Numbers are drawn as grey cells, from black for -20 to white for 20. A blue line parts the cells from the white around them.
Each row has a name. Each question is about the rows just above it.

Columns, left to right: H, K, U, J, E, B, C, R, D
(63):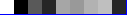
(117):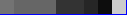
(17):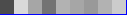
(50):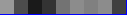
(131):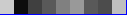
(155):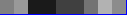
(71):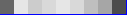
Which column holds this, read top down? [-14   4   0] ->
C
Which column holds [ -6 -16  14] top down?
J
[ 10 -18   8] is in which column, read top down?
R
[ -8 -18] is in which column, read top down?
K
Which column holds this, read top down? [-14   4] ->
C

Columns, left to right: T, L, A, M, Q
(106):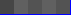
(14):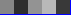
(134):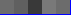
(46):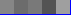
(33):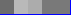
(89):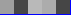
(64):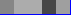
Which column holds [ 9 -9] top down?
L
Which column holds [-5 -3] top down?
L
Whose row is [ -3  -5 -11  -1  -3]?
(134)
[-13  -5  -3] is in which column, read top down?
L
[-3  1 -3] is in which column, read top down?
T
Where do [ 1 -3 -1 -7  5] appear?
(46)
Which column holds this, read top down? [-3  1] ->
T

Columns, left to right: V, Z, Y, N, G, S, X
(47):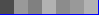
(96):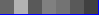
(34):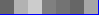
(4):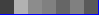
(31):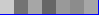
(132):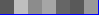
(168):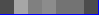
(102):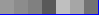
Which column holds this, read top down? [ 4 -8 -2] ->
X
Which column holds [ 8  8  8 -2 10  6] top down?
Z
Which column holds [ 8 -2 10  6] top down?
Z
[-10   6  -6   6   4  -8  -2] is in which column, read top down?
X

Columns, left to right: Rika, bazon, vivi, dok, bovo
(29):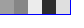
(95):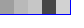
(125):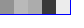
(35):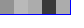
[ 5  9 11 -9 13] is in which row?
(95)
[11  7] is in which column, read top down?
vivi
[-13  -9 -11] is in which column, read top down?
dok
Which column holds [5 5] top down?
Rika
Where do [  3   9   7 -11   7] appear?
(35)

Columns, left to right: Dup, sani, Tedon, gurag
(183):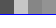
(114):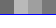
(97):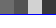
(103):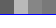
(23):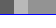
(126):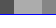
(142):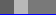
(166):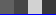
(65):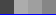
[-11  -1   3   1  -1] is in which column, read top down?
gurag
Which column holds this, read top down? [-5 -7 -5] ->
Dup
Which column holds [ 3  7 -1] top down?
Tedon
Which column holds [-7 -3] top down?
Dup

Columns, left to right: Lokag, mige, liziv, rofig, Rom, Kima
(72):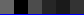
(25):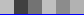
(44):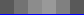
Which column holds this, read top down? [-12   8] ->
Kima
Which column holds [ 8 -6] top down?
Kima
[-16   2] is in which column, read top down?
Rom
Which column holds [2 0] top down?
Rom

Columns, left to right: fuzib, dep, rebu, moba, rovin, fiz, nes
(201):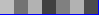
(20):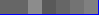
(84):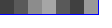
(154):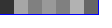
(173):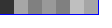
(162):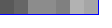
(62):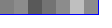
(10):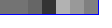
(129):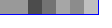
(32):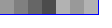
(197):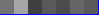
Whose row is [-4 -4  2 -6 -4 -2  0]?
(20)
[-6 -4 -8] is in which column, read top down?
rebu
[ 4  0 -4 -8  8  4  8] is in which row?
(32)
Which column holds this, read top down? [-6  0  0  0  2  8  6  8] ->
rovin

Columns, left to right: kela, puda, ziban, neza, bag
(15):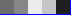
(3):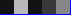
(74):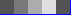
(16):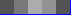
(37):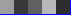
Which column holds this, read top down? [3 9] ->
neza
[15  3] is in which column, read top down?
neza
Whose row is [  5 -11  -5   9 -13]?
(37)
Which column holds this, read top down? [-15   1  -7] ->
bag
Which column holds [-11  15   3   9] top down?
neza
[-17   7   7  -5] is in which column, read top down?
ziban

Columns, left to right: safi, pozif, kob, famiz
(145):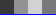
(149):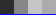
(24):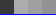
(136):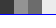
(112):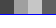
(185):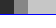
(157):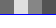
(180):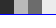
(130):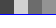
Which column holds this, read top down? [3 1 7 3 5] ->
pozif
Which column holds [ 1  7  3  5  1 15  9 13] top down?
pozif
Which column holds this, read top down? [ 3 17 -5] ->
famiz
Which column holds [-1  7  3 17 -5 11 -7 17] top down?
famiz
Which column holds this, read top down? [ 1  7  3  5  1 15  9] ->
pozif
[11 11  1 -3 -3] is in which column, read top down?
kob
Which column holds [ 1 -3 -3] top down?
kob

